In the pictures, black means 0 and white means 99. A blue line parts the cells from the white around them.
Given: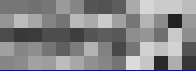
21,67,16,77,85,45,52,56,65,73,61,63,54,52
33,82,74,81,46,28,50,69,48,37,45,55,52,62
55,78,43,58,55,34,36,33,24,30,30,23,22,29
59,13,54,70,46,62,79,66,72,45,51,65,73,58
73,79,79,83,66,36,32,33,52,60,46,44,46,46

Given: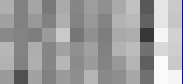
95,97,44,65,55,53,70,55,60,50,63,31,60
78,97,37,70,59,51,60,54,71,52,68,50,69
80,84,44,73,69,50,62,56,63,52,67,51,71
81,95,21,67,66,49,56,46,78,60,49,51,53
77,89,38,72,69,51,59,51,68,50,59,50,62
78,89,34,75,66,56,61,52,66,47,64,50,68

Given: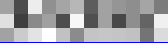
85,45,75,76,77,76,54,75,99,88,79,63
93,39,55,28,63,31,96,30,62,53,24,87
48,64,55,58,63,36,71,64,56,92,29,63

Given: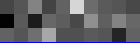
38,14,33,35,31,31,65,43,33,38
40,51,37,56,28,36,40,11,35,1
28,33,35,42,83,38,26,51,33,27

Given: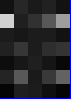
2,6,11,12,2
38,22,10,34,14
3,8,12,9,5
20,18,11,21,13
7,11,11,9,11
61,34,19,12,81
7,13,10,15,7

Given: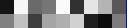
48,5,12,81,68,64,24,75,50
34,70,89,19,97,46,41,96,8

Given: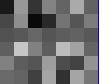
46,64,19,64,25,39,41
57,26,30,61,33,36,50
39,63,73,36,50,77,37
34,38,36,33,40,34,32
48,33,45,16,4,55,28
38,66,39,51,20,59,10

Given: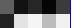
93,73,95,88,13
23,2,15,7,37

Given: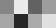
87,66,15,65
61,38,91,52
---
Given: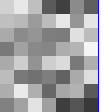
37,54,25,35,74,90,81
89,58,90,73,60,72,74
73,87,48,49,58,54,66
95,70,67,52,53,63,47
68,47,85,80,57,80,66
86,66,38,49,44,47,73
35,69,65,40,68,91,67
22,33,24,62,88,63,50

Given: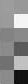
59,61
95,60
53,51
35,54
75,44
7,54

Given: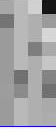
8,81,72,65
60,68,72,45
83,68,72,60
66,49,72,60
77,68,72,60
51,68,44,60
44,68,54,61
66,68,72,60
67,68,72,60

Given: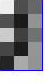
40,30,92
57,10,31
44,25,79
58,11,27
57,66,14

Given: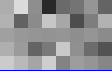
39,58,45,41,16,55,85,67
69,49,30,65,77,54,38,69
54,58,55,58,57,58,59,62
32,42,56,78,47,39,60,68
52,58,61,51,80,64,72,79

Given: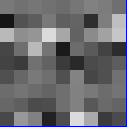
43,48,50,46,42,44,46,44,47
74,49,18,39,37,47,36,32,8
77,63,54,38,65,85,58,55,72
17,26,35,42,10,45,72,43,27
36,31,29,16,23,38,44,23,26
44,31,27,51,31,43,47,40,31
45,42,47,50,43,39,42,45,42
39,41,34,50,43,30,29,37,40
29,23,66,85,30,13,50,59,28

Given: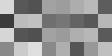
36,72,67,61,63,32,34,84
71,34,39,46,43,75,73,23
35,71,68,60,63,31,33,83
74,59,33,68,53,86,79,53
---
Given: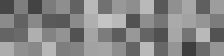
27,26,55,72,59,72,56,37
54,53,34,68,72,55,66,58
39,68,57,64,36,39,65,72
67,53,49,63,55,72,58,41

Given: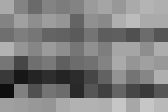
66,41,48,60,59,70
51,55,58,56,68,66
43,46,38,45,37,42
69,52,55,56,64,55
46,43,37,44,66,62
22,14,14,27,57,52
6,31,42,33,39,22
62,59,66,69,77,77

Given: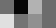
43,69
87,56

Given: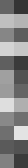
39
74
52
82
37
62
60
86
53
43
35
50

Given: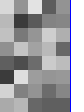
84,88,57
72,35,52
75,58,68
56,63,40
37,42,73
23,61,59
82,57,52
66,40,37

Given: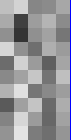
74,52,65
66,61,54
56,56,46
83,43,60
42,60,64
53,77,74
69,46,61
35,76,67
51,60,63
57,48,58
